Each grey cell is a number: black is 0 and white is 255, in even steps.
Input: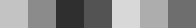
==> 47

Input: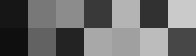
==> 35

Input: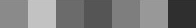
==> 107

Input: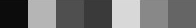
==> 79

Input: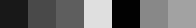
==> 94

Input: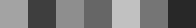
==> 142
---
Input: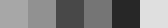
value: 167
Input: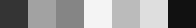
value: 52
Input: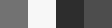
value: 114
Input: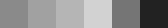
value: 138
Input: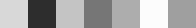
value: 216
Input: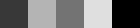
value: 56
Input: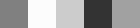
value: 128
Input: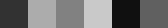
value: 50
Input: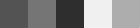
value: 83
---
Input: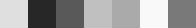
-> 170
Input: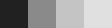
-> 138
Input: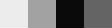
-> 162
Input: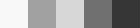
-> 215
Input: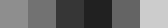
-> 33
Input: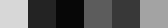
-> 92
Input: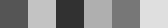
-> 175
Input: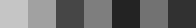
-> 35
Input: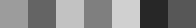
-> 208
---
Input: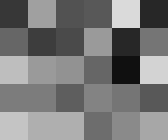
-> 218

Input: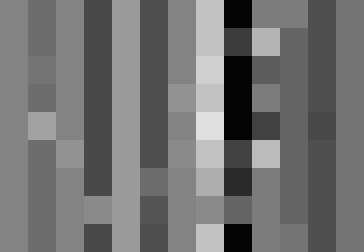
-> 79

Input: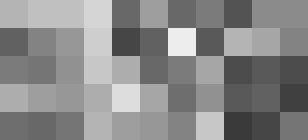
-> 139

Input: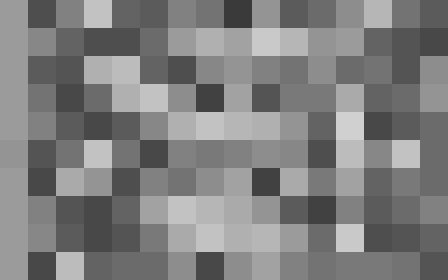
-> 115

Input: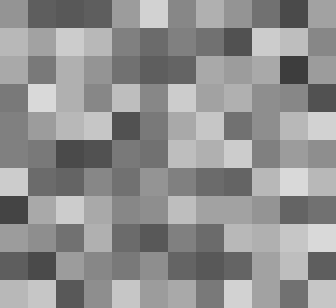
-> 74

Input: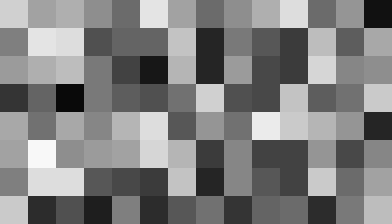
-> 149

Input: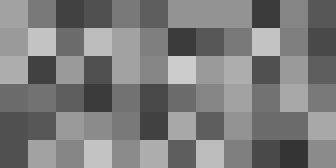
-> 133
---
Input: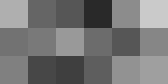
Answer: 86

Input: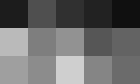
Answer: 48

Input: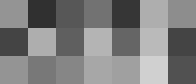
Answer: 87

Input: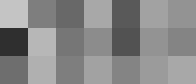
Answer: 104

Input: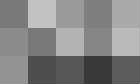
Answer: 155

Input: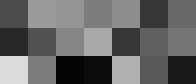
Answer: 148
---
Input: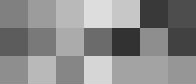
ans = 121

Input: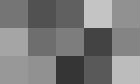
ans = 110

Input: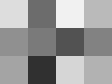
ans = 122

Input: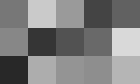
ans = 53

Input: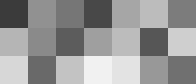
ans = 138

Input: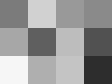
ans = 95

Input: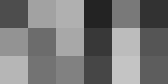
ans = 108

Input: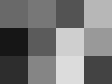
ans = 91

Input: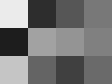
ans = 162

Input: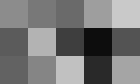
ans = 179
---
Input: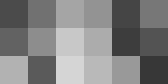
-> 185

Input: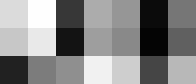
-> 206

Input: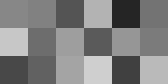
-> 207

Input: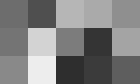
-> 46

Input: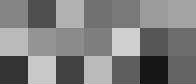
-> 94

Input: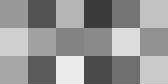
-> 74
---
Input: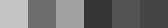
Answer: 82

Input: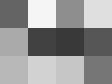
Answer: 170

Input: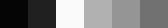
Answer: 149

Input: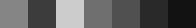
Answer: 80

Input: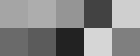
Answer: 207

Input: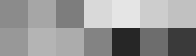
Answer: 229

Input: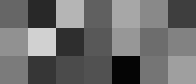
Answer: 167

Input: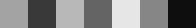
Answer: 230

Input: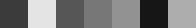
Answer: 146

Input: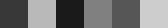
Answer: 86
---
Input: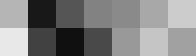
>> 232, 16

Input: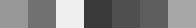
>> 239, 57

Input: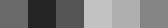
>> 194, 37

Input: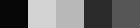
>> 211, 6

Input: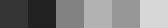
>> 215, 33

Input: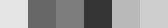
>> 228, 53

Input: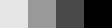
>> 230, 1

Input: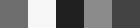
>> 246, 32
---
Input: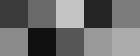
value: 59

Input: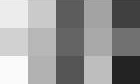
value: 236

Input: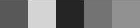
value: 88

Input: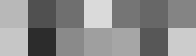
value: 184

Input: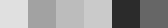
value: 224

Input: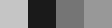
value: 197
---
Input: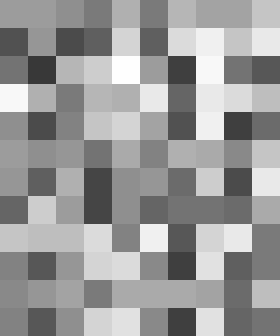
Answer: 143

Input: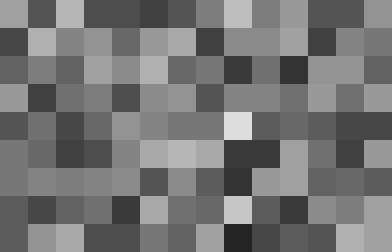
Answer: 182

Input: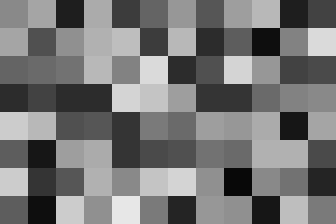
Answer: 30

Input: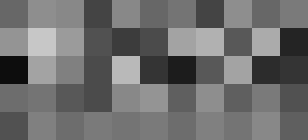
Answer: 136

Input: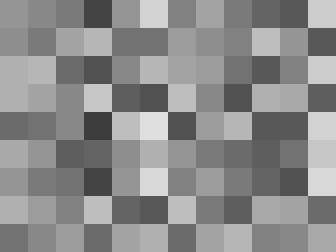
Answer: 122

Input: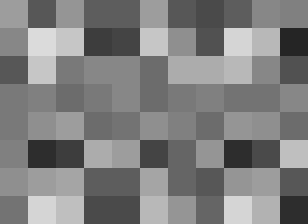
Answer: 149

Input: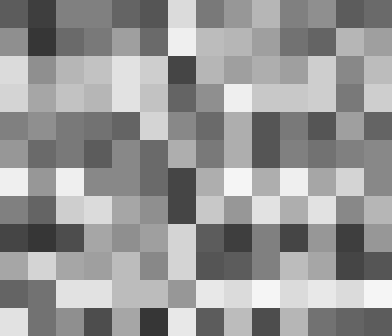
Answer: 128

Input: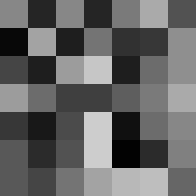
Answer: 135

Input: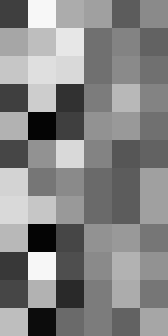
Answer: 172
